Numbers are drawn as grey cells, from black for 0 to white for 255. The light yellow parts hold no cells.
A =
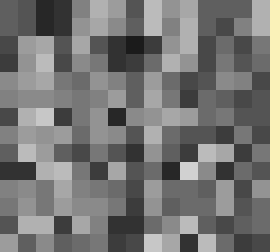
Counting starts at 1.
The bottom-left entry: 156
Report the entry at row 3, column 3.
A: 167
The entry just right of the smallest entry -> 60
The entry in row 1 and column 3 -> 39
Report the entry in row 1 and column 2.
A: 84
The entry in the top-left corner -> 95
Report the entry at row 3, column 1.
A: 72
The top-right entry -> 177
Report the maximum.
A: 209
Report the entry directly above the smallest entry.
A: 95
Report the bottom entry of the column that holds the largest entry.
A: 50
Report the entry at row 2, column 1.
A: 95
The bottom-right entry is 72
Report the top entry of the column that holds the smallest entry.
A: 84
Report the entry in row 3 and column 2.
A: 156
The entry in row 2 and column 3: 39
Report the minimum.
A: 27
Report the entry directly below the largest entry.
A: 107
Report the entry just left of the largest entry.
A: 39

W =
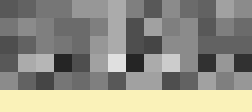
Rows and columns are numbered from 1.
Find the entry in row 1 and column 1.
88
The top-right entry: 139
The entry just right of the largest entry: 37
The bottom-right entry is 151
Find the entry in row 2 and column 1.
118
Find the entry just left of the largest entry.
161
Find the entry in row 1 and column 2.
98
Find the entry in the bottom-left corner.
139
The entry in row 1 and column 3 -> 118
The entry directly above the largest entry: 171
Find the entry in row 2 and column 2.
139
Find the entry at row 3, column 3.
127
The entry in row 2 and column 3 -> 127

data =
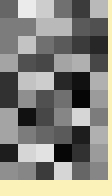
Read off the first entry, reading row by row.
102
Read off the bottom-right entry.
134
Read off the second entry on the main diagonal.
124
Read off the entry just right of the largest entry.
205
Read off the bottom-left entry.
143
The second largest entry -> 226
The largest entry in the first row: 235
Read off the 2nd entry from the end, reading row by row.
102
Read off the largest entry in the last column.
185
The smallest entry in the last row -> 59
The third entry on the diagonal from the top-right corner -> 90
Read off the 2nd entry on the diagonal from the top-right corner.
90
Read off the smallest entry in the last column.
39
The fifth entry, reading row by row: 59

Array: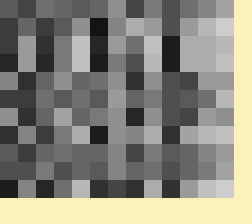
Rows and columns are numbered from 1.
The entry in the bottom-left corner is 28
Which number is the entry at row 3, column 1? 60
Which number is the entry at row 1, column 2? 69
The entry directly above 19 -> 101
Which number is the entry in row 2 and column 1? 60
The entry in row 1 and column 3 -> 111
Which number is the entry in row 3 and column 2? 154
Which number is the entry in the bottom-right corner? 204
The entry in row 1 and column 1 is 89
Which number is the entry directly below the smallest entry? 38
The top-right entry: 163
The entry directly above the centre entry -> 143
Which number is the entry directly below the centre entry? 143
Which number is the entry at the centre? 154
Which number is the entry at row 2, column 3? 60
